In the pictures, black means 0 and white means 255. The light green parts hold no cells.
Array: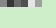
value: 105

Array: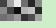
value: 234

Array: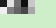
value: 112

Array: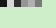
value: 47

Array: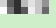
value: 48

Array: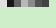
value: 98
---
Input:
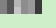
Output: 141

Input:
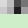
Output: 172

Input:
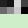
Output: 143

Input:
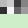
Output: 245

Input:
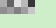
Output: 129

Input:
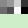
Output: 79

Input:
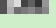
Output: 134

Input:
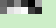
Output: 252

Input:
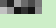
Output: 48

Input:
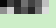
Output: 38
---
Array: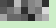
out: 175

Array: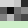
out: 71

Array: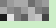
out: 67

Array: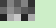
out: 171

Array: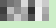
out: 159

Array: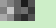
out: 82
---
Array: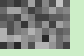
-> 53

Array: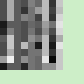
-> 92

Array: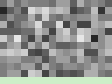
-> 111

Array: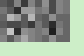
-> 131

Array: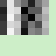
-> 146

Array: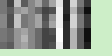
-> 195

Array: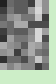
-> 92
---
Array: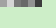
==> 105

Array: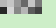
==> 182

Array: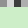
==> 216

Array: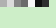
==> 246

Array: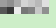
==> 130

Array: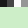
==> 70

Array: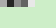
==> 141

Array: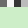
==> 247
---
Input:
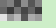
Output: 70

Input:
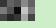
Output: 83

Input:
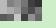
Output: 144

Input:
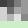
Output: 123

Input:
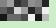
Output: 49

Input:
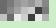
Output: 148
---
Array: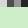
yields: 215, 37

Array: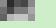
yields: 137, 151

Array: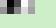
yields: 189, 163

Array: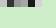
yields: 197, 212

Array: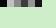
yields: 6, 21

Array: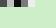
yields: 76, 238

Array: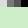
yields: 221, 4

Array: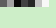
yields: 94, 248
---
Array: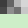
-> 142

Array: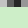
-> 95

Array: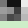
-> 73

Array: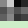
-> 135

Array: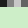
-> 131

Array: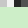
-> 242

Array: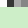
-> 54

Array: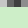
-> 102

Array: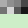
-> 213

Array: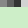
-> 95
